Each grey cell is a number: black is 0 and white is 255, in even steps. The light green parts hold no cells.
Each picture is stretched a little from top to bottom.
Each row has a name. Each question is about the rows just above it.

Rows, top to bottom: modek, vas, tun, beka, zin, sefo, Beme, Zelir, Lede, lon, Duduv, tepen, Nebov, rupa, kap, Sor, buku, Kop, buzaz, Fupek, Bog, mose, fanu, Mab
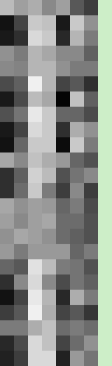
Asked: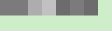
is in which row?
mose
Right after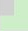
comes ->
[187]
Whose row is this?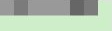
buku
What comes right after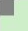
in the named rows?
[181]

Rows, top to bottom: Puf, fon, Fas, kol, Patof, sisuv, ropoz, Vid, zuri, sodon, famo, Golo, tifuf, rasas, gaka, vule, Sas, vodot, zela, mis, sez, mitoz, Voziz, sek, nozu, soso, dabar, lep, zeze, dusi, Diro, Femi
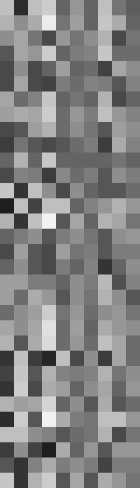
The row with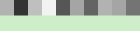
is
gaka
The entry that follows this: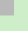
[80]
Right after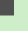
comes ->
[130]
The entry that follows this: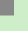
[108]
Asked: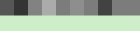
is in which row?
Diro

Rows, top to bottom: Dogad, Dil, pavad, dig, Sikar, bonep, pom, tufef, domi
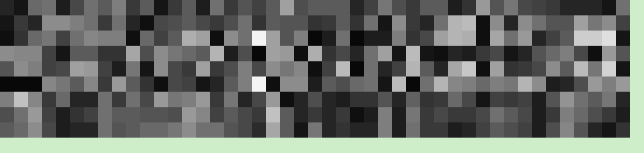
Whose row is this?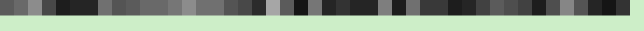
domi
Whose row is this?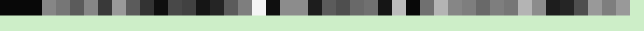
bonep
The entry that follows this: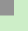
[112]
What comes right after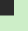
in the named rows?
[166]
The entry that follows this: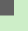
[51]

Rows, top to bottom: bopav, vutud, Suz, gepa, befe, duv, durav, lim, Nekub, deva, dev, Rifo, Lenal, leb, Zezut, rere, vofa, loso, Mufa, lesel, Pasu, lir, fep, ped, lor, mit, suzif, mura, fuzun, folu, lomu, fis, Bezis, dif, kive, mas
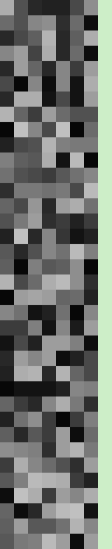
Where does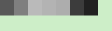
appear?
fis
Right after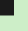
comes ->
[157]
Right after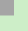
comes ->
[157]
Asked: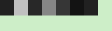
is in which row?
rere
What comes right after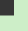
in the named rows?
[19]
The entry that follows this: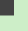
[173]
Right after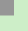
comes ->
[40]

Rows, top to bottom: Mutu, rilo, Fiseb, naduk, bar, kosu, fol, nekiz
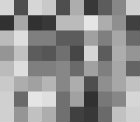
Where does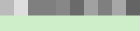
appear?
bar
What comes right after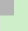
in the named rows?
[135]

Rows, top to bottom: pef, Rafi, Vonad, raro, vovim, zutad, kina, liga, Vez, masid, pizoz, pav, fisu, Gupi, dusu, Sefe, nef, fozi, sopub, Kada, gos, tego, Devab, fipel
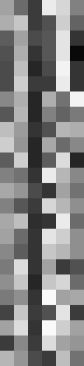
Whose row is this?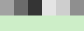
Sefe
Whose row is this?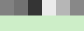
pav
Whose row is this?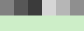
Gupi
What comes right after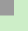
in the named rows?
[52]
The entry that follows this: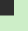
[52]
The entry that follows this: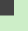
[198]

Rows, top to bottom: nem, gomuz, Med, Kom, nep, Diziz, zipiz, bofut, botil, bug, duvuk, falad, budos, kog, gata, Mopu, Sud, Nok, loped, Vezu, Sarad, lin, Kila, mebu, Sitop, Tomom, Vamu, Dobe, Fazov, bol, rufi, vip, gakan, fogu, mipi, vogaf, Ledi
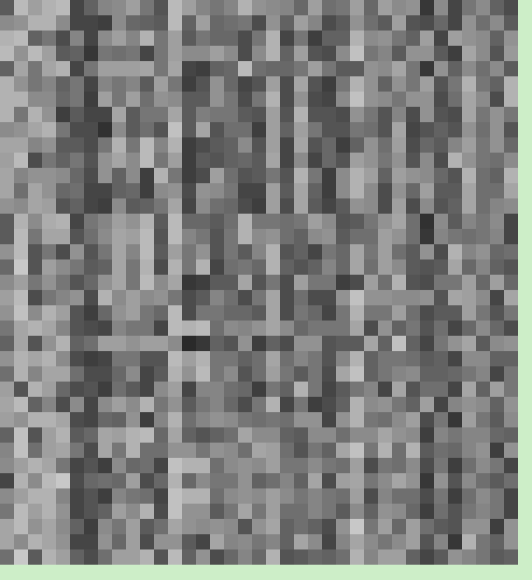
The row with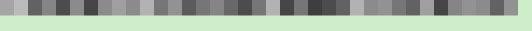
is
Vamu
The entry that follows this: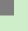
[118]
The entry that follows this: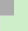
[178]
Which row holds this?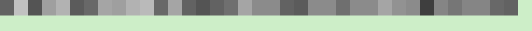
Fazov

